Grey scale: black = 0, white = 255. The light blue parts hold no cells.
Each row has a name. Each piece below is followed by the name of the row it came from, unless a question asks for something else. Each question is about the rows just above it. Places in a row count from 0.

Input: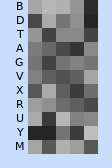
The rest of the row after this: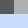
[157  88]
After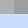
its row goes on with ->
[88]
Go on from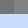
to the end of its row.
[116]
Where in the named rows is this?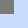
A, 0
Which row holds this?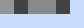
T
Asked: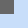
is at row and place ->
A, 1
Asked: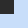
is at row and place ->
B, 4

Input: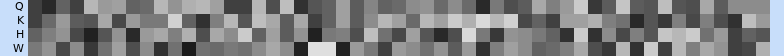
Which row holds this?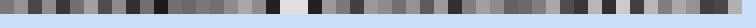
W
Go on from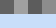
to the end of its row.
[183 160 106 183 160 203 176 217 183 209  72  98  64 160 160 176 127 113
  41  85  56 127  72 127  78  49 190 154]
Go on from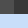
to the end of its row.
[183  49 203  64 183 127 168 147  64  72 176]

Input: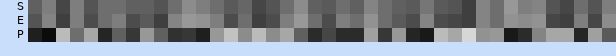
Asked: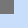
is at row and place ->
S, 28
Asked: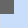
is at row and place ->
S, 15
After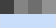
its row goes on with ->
[140 146  70  63 126  70 140]

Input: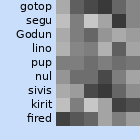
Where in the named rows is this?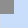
sivis, 5
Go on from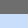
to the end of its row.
[ 73 126 164]
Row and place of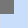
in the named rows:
pup, 5
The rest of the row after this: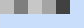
[80]

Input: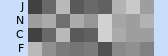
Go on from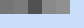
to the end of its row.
[129]
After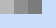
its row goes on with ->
[117 123  81 137 144 129]
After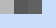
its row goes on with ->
[209 171 158 158]
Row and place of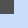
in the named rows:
F, 5
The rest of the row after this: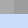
[158]
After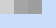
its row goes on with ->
[179]
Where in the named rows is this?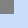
F, 8

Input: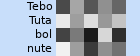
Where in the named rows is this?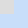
Tuta, 2
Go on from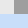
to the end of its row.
[221 152 195]

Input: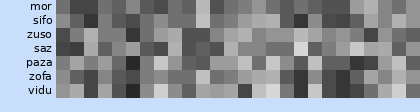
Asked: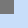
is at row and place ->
vidu, 16
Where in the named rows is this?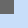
paza, 4
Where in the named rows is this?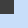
saz, 1

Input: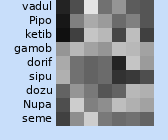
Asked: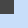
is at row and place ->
ketib, 4
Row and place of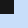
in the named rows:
Pipo, 0
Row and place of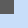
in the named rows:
vadul, 5
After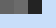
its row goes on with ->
[197 155]
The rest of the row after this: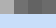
[50 57 78]

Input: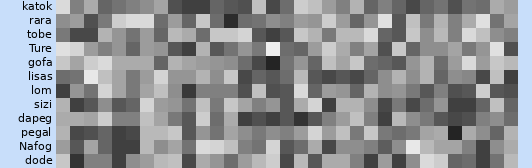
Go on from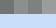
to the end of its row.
[149 205 156 101 149 224  87 192 121 179 128 171 224 115 164]
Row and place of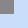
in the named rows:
lisas, 29
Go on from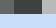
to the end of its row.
[142 164 115 218 212 192 128 115 212  87 109 171  72 142 142 128  93 142
 232 185 164 164 128  64 142 171]
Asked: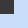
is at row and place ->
lom, 9
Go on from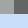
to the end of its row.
[ 64  64 185 142 164 115 218 212 192 128 115 212  87 109 171  72 142 142
 128  93 142 232 185 164 164 128  64 142 171]
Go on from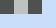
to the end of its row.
[ 87 218 101 156 149 101 179 142 149 121  87 128  80  87 205  87  80]
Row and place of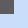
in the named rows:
Nafog, 23

